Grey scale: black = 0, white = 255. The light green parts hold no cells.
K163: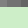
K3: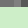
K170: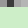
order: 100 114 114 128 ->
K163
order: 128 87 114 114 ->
K3

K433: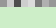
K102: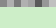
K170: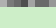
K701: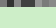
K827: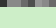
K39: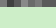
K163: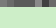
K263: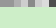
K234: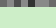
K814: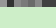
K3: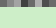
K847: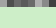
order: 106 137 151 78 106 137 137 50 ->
K827
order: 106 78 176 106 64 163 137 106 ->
K3
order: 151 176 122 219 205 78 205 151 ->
K433
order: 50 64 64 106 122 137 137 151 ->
K814
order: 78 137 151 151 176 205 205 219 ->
K263
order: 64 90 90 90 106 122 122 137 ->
K39
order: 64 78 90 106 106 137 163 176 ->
K847

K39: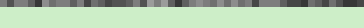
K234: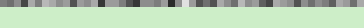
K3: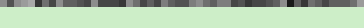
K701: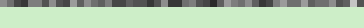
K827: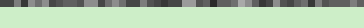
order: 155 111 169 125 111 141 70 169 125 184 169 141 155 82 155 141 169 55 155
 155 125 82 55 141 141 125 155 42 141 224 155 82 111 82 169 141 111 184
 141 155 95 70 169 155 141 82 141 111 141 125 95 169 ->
K234
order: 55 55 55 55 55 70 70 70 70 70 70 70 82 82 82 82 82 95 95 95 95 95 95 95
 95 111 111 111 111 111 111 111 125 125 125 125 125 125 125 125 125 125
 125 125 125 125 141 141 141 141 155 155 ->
K39
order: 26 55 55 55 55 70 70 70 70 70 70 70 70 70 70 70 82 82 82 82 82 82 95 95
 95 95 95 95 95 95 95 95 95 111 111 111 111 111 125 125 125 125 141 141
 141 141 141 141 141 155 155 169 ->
K3
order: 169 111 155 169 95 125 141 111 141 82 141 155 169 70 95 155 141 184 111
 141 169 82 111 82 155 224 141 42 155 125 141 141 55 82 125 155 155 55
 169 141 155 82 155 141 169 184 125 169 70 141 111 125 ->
K234
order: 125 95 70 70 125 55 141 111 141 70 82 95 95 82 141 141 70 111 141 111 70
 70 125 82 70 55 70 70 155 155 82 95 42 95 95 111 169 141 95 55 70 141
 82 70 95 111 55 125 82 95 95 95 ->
K827

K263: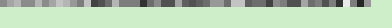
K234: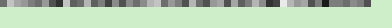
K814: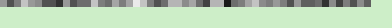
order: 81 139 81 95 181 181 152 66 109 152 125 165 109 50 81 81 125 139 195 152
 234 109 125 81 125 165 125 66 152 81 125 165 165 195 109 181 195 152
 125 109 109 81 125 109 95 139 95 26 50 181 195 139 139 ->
K814
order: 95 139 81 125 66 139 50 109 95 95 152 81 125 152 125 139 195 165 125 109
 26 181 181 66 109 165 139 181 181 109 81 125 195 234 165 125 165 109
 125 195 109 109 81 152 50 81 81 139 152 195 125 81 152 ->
K814
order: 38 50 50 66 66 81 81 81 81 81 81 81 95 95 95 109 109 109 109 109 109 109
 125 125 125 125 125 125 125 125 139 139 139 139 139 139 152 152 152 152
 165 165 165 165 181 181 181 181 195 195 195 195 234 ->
K263
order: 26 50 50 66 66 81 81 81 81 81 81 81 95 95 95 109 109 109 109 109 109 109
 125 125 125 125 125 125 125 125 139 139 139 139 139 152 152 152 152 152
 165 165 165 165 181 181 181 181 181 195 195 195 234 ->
K234
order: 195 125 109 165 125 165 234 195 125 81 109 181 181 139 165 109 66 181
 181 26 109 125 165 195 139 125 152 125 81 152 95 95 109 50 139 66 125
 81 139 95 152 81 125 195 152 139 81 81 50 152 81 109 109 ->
K814
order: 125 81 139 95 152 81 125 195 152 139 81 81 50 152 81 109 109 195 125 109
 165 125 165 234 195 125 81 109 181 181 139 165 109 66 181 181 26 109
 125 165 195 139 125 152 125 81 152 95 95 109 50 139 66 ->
K814

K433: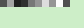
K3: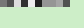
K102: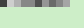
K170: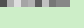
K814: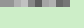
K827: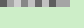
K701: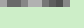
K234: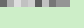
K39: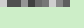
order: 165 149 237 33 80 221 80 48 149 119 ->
K3
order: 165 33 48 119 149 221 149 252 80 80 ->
K433
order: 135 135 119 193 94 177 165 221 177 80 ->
K170

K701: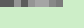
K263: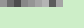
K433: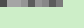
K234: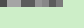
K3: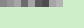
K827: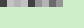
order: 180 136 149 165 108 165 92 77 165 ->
K3
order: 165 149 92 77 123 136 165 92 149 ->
K433
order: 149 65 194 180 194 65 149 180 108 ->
K827
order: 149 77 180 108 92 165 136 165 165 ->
K3

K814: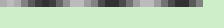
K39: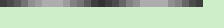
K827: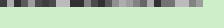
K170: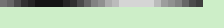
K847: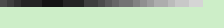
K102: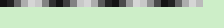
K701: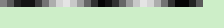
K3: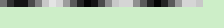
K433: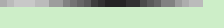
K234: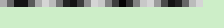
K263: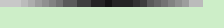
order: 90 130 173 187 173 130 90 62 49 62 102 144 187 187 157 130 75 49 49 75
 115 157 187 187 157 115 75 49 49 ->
K814
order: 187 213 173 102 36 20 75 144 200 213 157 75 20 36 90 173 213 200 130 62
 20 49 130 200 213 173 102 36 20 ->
K102
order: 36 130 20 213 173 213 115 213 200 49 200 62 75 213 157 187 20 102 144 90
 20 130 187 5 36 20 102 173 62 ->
K234

